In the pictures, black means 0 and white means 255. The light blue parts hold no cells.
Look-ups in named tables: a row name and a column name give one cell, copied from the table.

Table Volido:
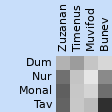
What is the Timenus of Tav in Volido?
200
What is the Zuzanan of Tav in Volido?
99
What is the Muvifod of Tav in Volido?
187
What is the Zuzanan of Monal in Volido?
95
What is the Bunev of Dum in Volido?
215
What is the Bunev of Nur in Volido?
138
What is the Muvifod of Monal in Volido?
212
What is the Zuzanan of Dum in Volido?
178
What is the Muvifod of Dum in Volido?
197
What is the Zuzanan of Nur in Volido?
112
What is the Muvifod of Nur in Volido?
230
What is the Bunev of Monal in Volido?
110
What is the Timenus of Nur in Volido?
196
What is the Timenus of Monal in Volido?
199

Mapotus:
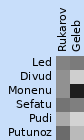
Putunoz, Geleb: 186
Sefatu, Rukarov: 116
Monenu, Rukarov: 145
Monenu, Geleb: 30
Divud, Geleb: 207
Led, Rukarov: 131
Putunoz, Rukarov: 107
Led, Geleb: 123
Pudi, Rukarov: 170
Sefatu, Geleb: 127
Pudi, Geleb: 211
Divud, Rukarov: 145

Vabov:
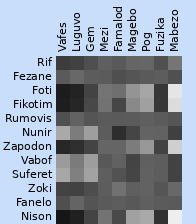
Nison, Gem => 68
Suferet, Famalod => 82
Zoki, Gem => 77
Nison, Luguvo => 32
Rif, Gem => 79
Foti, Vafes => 28
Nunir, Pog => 99
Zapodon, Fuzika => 66
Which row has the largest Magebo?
Nison

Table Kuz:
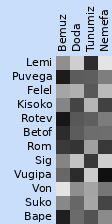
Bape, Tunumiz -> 83
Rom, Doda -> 52
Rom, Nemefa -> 57
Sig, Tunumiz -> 56
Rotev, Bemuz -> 23
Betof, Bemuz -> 44
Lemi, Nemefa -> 228
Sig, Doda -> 194
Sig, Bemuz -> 132

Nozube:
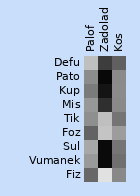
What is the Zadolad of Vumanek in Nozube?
10
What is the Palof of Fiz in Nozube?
104
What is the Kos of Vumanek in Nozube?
111
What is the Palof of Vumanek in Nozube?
154
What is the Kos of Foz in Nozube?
156
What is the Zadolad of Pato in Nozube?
8
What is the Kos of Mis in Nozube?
137
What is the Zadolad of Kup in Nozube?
20
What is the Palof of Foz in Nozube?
99
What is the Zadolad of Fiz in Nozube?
225
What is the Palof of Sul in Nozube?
168
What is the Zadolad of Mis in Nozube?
47
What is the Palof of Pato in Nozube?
140
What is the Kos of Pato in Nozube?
138
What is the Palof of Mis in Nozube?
152
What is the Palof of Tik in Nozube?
143

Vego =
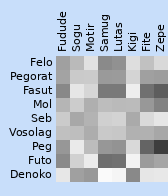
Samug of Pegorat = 154
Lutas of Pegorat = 155
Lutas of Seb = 211
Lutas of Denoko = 245
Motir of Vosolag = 173
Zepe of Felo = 217
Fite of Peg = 100
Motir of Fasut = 214

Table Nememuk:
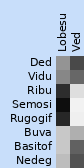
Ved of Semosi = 242
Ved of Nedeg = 82
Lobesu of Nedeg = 189
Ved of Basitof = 97
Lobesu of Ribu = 45
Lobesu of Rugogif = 39
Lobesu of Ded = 148
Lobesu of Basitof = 200
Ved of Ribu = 222
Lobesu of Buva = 200
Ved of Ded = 73
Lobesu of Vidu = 135

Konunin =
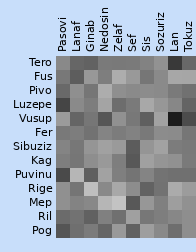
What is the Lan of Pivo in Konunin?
122
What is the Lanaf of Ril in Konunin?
114
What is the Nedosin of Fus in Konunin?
126
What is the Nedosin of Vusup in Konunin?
86
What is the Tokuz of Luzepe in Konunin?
100
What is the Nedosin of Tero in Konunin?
122
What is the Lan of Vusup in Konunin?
28
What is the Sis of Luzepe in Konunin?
168
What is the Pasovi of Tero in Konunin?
137
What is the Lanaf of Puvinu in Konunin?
182
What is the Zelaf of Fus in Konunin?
173
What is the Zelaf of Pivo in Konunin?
143
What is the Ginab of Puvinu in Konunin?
95
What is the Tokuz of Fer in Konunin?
118
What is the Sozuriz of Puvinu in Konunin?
115
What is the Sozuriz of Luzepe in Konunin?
151
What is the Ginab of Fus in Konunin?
152
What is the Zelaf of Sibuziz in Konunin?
154
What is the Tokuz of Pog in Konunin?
142

